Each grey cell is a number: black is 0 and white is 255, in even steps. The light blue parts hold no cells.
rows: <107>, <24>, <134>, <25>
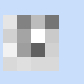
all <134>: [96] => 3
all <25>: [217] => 1 3 4
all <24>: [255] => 3

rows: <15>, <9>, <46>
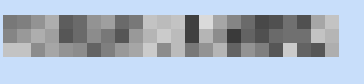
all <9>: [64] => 14
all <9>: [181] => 11 15 24
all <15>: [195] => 11 13 24

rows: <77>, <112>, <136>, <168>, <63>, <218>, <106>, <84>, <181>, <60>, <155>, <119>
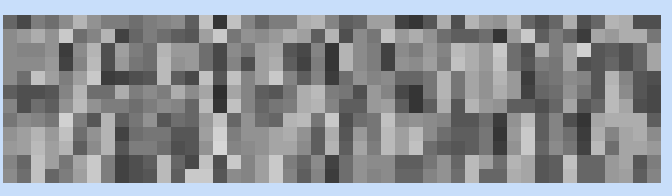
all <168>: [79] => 8 18 42 45
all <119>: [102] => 4 29 30 35 36 42 43
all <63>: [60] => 8 24 38
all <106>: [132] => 1 13 18 24

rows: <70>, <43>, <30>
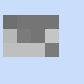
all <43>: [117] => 3
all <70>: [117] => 2 3 4
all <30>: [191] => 1 2 3
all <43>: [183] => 1
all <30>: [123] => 4
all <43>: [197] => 4
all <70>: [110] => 1

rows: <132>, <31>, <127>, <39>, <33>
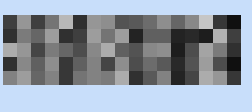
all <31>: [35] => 10 13
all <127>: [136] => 7 11

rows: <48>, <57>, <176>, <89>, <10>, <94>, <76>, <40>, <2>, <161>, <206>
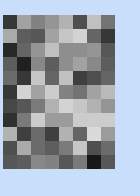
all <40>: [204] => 3 6 7 8
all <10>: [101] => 4 8
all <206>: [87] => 1 5 8
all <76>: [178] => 4 7
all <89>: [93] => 1 4 8
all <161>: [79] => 1 7

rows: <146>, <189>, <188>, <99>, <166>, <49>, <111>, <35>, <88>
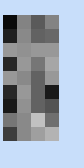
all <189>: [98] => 3
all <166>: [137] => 2
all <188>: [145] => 2

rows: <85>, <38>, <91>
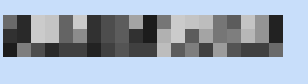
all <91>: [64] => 5 6 8 10 11 15 18 19
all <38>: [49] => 1 7 10
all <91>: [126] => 2 14
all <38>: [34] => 20
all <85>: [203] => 3 6 13
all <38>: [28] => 11

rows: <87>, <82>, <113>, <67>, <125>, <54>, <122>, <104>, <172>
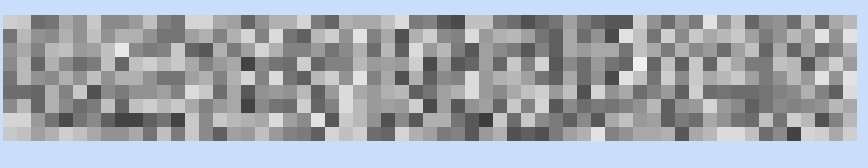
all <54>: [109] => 1 2 16 46 51 53 54
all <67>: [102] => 3 9 23 34 36 45 47 51

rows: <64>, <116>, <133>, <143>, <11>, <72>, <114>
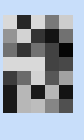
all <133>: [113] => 1 3
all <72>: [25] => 1 3
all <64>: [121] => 4
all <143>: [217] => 1 2 3
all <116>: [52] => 3
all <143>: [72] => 5

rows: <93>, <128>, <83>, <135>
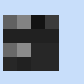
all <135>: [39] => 1 3 4
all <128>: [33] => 1 2 3 4
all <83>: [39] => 3 4
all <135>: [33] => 2
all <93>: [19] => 3
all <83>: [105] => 1

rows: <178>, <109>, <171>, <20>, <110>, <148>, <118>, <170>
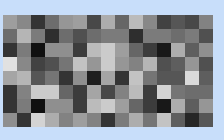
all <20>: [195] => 6
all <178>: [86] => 13
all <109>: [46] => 4 10
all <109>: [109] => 1 5 7 13
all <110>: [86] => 3 12 13

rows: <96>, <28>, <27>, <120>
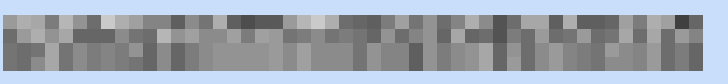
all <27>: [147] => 10 16 17 18 19 27 31 34 37
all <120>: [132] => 8 28 29 41 46

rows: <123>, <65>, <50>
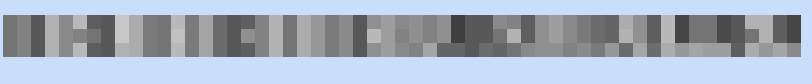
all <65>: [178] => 4 20 37 45 55
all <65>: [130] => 2 6 19 29 31
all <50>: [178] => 4 9 20

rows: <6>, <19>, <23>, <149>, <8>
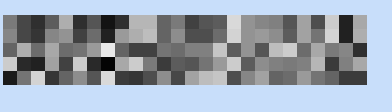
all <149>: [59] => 12 24
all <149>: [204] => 1 6 10 17
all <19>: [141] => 13 20
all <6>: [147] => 18
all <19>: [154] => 9 19

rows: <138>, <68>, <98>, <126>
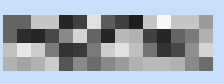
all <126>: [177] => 1 3 10 13
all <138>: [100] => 1 2
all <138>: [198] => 3 4 11 13 14
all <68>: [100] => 1 7 13
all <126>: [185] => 11 12

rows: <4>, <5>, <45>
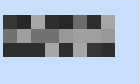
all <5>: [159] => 2 6 7
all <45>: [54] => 7
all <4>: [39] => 2 5
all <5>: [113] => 1 3 4
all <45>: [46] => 1 2 3 5 8
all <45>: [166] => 4 6
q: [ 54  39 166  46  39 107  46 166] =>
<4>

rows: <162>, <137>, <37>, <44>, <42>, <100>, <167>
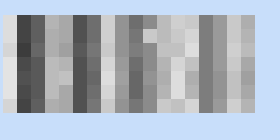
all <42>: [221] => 8 13
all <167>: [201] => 8 12
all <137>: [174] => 4

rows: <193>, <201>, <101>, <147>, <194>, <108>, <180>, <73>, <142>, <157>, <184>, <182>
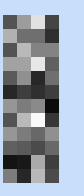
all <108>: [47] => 3
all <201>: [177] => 1

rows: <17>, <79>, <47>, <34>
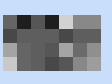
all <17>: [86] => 3
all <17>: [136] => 6 7
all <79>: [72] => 1 5
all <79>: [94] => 2 3 4 6 7
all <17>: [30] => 2 4
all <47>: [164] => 1 5

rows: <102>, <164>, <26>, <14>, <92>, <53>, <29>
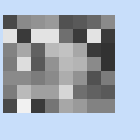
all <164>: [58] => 2 6 8
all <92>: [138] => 1 2 4

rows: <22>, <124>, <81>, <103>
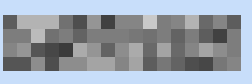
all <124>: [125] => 1 2 5 7 8 9 12 14 17
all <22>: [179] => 2 3 4 14
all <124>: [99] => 6 13
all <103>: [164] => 7 8 10
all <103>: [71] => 15
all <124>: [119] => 10

